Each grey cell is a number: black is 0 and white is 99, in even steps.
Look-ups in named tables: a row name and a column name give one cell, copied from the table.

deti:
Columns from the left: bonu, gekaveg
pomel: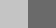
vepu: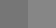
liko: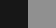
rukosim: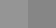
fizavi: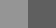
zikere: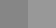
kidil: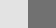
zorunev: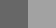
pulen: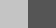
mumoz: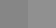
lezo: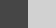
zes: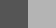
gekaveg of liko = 56
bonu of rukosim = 58
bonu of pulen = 76
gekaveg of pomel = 41
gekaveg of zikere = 59
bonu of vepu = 46

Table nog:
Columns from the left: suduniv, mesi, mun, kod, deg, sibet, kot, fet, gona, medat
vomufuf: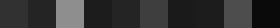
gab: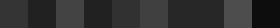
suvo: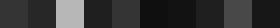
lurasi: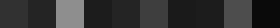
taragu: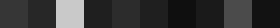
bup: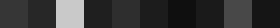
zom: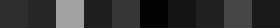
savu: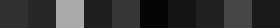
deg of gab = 19
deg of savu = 21
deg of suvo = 20
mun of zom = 63
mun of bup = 78
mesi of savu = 15
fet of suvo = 12
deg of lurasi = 14
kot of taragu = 6
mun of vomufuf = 55
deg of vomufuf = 14
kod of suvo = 12

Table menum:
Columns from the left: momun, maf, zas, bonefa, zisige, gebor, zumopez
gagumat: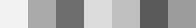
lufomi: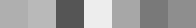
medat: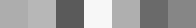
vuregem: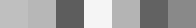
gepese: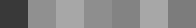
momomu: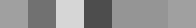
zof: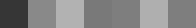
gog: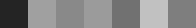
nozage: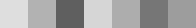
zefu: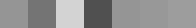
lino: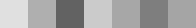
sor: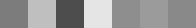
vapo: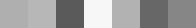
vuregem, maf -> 71
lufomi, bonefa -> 92
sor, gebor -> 60
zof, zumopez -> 49
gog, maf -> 62
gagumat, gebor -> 35
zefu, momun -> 58
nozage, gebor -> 46
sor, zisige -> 55
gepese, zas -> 65
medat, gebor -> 41
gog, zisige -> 44
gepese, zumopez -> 48
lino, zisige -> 65
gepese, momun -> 22

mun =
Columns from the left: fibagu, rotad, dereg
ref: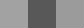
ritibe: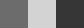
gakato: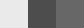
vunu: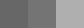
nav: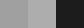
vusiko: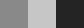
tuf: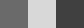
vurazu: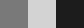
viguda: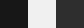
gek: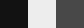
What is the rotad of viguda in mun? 93
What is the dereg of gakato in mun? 40
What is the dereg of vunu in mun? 68
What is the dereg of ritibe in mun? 21
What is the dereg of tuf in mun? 25
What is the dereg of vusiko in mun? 14
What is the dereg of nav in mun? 11
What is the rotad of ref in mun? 34
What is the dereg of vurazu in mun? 11
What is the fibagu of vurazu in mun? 47
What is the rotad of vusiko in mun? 77
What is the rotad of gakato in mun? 30
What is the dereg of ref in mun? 60
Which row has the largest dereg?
vunu

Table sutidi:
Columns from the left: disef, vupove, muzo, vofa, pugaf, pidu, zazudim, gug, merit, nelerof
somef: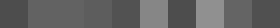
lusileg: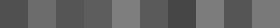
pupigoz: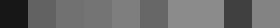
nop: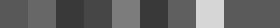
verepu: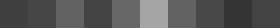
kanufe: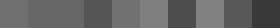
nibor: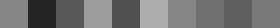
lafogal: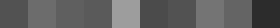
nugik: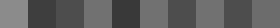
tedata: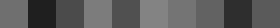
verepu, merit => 20
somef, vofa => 36
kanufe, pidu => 49
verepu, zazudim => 38
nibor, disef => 52
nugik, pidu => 44
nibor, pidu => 67
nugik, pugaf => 22

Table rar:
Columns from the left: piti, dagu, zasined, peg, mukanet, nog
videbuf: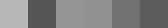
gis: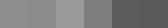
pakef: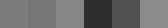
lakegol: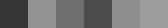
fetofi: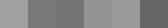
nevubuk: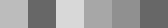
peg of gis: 49
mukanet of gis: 36
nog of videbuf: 36
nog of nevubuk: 40
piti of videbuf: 71
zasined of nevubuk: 84
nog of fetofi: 40

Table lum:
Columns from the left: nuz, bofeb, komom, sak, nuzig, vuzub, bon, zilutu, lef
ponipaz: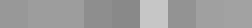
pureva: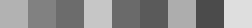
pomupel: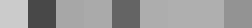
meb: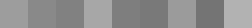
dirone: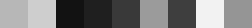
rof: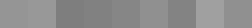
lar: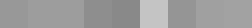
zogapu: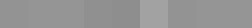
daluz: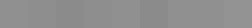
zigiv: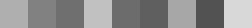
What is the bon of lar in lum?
58
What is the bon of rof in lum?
51
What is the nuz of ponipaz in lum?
59
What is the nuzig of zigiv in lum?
42
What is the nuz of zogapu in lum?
57
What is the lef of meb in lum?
69
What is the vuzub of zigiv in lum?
37
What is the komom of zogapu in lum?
58
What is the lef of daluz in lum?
57
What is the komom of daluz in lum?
54
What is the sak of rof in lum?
50
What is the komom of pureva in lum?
42
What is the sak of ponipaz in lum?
55
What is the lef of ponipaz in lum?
63
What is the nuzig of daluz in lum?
56
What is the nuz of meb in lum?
61
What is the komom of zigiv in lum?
43
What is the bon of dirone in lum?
24

